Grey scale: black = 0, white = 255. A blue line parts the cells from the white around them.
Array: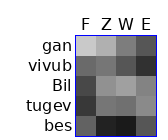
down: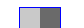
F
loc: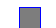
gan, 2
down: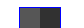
E
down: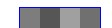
W
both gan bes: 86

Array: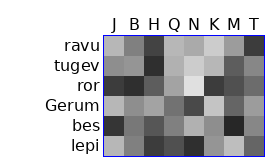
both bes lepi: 128
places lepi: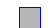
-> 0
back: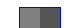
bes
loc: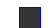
bes, 0
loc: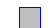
lepi, 6
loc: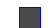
Gerum, 4
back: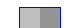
lepi

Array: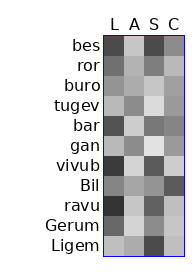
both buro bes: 198
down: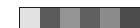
S

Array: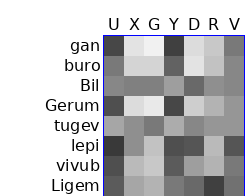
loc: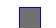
Ligem, 6
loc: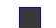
lepi, 0
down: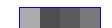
Y

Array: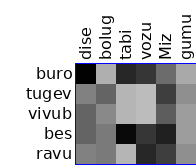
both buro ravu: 39
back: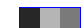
ravu
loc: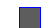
vivub, 4

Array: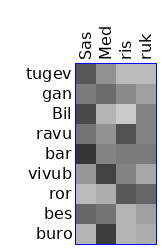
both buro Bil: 180
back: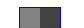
vivub
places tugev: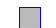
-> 2 3
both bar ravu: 131

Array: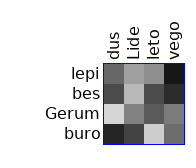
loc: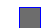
buro, 3
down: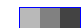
Lide
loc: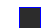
bes, 3
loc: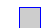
buro, 2

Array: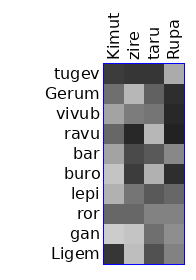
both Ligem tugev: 54
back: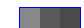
bar
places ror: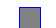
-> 2 3

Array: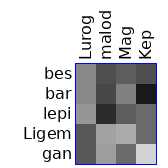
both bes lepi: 93
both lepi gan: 106

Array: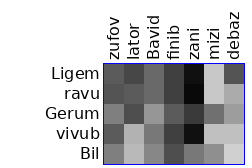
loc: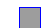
Gerum, 6
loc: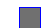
Gerum, 5
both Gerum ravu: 91
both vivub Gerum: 91
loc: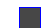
Ligem, 1

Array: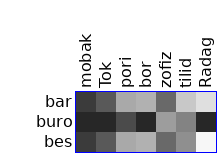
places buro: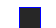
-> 0 1 3 6
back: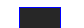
buro
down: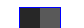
Tok
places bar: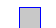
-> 5
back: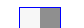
bes
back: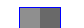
bes

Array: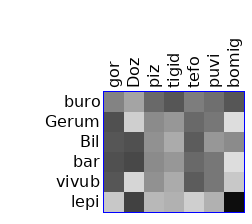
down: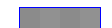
piz
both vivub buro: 86
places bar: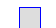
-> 6

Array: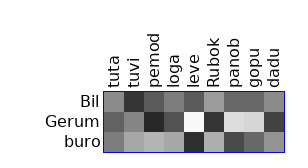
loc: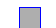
buro, 5
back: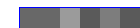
Bil
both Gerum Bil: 53
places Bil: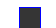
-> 1
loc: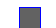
Gerum, 0

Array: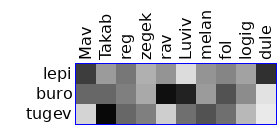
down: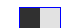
dule
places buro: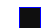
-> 4
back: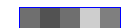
tugev
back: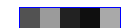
buro
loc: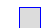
lepi, 5

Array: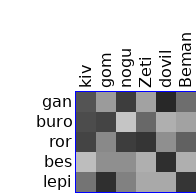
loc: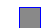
ror, 1
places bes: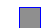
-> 1 2

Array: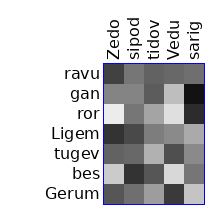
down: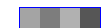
tidov
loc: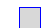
bes, 3
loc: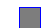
Ligem, 2
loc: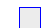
ror, 0

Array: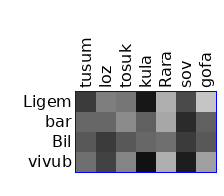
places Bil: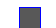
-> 0 2 6
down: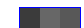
tusum
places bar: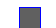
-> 3 6
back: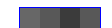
Bil
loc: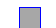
bar, 4

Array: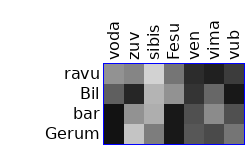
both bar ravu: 146
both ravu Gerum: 117
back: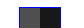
bar
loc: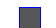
Gerum, 4
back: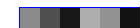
bar

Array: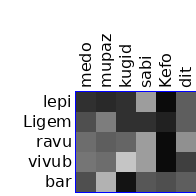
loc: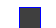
vivub, 5
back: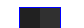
Ligem
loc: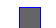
ravu, 2

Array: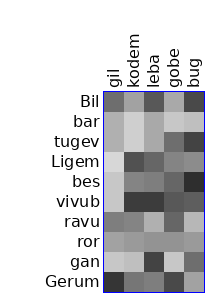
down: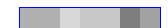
gil
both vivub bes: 199
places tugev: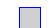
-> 1

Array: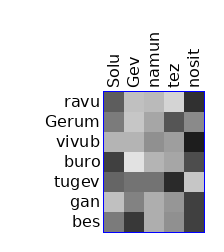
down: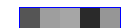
tez
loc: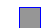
gan, 3
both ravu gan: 192
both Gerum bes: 123
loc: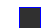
ravu, 4
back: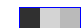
ravu
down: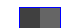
Solu

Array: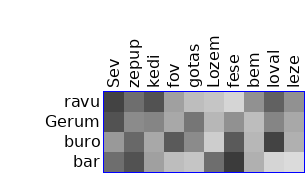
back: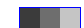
bar
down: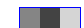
loval
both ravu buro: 67
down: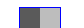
fov
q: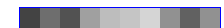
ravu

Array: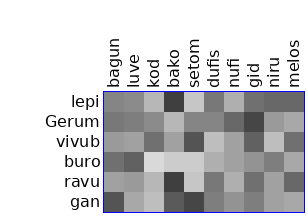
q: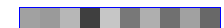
ravu
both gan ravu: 161
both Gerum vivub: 154
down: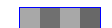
melos
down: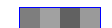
luve
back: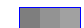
buro

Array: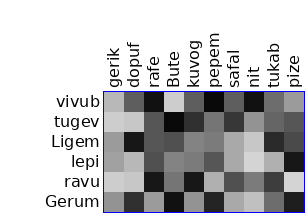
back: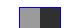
Gerum
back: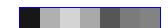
lepi
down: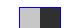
dopuf
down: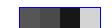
pize
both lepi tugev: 86
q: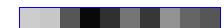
tugev
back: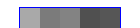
Ligem

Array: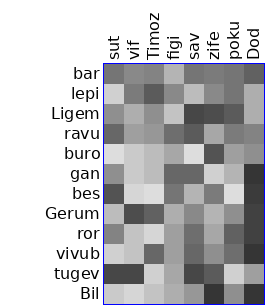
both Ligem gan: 143
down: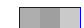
vif
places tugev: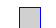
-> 2 6
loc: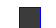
bes, 7

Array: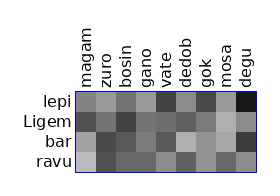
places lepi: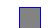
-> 0
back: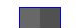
ravu
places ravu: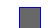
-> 2 3 7
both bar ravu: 147
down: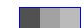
magam

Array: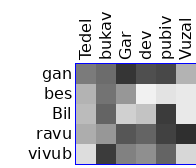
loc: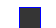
gan, 2
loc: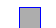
ravu, 0

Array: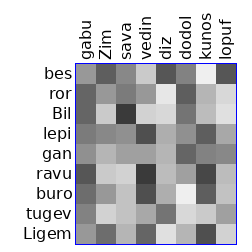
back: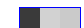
ravu
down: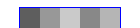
Zim
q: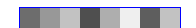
buro
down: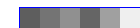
dodol
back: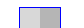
ror

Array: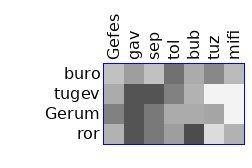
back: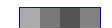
Gerum
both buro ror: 158
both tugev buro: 171
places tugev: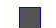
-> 1 2
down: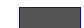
gav
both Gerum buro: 171

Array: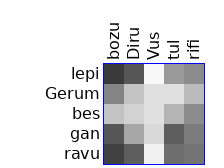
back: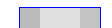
Gerum
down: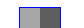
Diru
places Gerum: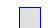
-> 2 3

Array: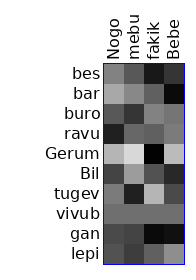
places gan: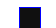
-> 3
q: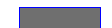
vivub
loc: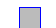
Gerum, 3
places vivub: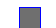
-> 0 1 2 3

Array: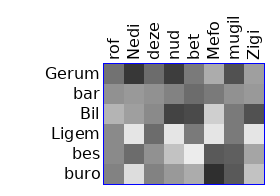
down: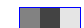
nud
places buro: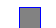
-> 0 2
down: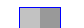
nud
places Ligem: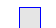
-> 1 3 5 7
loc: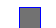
Gerum, 0
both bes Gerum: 108

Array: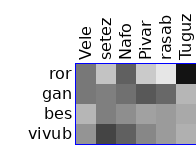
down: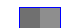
Nafo
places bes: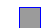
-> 4
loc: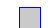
ror, 3

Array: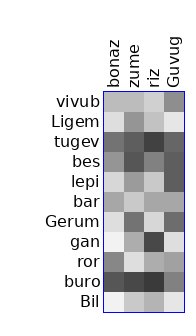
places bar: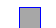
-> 0 2 3
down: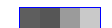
zume
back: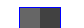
tugev
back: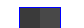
buro
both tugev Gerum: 115
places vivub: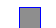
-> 3
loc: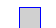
vivub, 2

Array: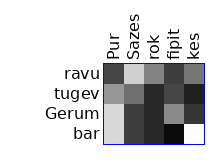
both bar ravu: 62
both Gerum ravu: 62
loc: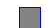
ravu, 2
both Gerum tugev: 40
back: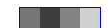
ravu

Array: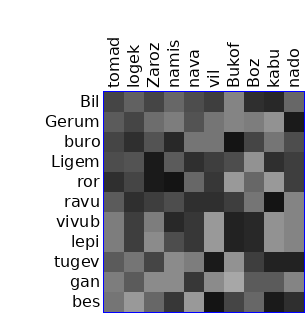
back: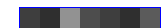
Ligem
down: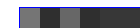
nava
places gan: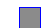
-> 2 3 5
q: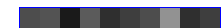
Ligem
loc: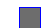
Gerum, 2
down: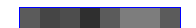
tomad
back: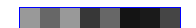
ror

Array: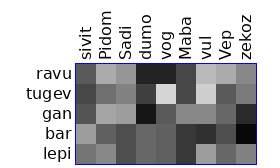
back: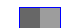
lepi
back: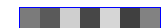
tugev
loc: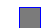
tugev, 8
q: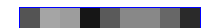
gan

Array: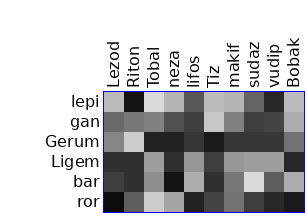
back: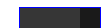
Gerum
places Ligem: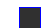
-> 0 1 3
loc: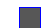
lepi, 4
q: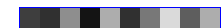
bar
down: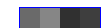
Lezod
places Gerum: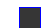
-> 4 6 7 8

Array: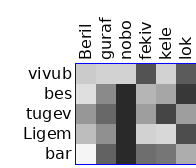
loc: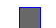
tugev, 1
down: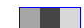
kele
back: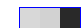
Ligem
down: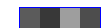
lok
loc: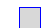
Ligem, 4
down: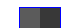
lok
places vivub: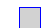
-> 1 2 4

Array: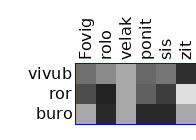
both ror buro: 168
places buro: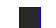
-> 1 3 4
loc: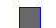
vivub, 3

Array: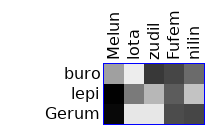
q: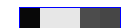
Gerum
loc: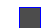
Gerum, 3
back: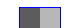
lepi
